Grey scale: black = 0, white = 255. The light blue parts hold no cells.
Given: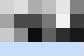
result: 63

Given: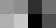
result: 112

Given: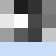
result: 117

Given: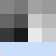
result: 184

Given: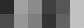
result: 193

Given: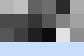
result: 162
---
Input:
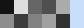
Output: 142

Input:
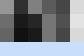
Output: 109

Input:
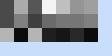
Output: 74

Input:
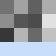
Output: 142

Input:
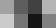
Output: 203

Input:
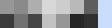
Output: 59
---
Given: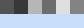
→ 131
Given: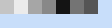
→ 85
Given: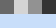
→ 52
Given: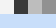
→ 145
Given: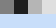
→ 223
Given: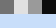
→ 12
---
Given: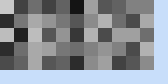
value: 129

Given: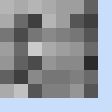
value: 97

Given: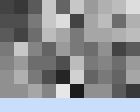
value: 221

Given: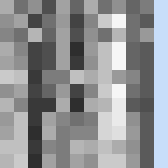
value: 124

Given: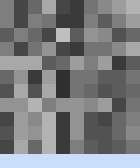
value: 179
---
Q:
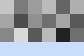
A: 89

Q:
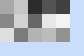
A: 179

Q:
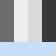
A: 217

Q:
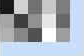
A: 81

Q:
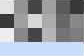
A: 69

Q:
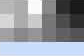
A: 149

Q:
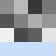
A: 96

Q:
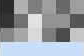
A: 217

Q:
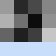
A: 62
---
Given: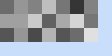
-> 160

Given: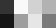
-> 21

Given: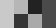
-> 201

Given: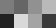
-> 34

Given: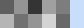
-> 181

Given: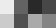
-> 203

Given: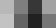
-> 195

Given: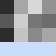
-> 88
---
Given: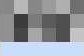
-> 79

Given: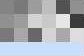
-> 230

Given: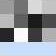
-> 26

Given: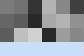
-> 179

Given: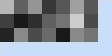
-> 205

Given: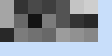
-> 51

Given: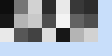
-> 98

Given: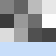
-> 109

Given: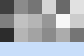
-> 247

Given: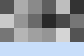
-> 73
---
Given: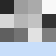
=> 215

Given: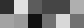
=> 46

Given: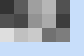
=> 81

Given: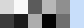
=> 216

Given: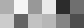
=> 174

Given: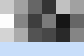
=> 253
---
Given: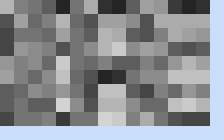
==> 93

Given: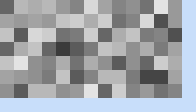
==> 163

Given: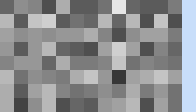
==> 173

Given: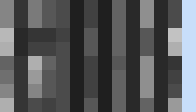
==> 133

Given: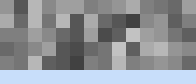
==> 105

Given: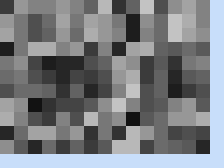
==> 38
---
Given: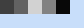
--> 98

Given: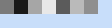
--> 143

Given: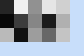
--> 145

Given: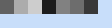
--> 109

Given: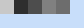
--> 109

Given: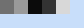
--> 112
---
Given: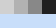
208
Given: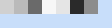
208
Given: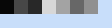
7
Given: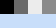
1
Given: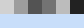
209
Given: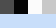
77
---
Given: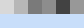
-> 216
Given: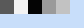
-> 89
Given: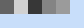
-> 99
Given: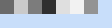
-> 106
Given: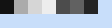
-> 18
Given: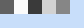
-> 97
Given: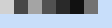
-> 209
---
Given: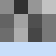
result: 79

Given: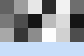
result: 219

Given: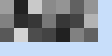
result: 67

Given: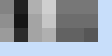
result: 109

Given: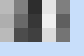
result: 239

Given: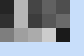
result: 87

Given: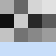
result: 40

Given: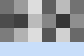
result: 54

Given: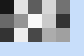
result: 202

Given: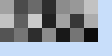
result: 55
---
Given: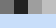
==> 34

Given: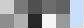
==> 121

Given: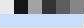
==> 21

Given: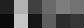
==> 177

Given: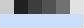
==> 32

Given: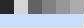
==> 213

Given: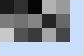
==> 48
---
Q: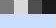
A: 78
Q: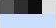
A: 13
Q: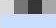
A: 54
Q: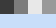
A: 232
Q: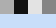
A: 227
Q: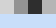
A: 46
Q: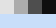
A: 78
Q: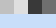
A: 57
